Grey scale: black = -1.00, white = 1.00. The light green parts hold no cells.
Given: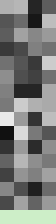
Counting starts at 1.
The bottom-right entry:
0.21
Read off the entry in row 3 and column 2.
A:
0.27
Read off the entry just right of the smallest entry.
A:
0.71
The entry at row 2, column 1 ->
-0.33
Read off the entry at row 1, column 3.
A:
-0.71
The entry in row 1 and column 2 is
0.43
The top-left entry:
0.38
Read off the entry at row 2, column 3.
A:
-0.82
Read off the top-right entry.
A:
-0.27
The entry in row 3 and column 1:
-0.27
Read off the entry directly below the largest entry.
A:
-0.87
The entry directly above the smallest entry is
0.83

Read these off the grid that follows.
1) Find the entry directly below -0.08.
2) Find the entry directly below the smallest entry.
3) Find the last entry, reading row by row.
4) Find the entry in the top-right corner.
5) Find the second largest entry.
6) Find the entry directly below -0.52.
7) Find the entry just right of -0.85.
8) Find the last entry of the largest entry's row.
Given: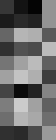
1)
0.26
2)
-0.73
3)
0.21
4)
0.15
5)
0.53
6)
0.04
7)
-0.97
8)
-0.25

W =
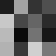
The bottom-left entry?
0.40
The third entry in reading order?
-0.60
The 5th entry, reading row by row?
0.57
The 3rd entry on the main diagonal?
-0.10
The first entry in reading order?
-0.77

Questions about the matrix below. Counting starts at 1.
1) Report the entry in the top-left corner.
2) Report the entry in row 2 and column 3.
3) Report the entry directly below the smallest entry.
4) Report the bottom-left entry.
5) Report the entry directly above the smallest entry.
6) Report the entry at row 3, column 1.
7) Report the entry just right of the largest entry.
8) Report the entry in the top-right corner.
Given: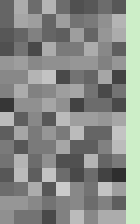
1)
-0.21
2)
0.24
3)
0.24
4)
0.13
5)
-0.04
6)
-0.32
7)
0.07
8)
-0.32

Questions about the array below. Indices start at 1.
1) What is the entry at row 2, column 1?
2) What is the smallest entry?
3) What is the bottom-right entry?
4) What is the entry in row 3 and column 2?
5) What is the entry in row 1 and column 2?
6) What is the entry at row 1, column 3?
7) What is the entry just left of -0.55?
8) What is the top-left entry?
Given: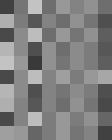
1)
0.37
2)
-0.55
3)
-0.49
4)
0.09
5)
-0.08
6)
0.53
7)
0.19
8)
-0.49
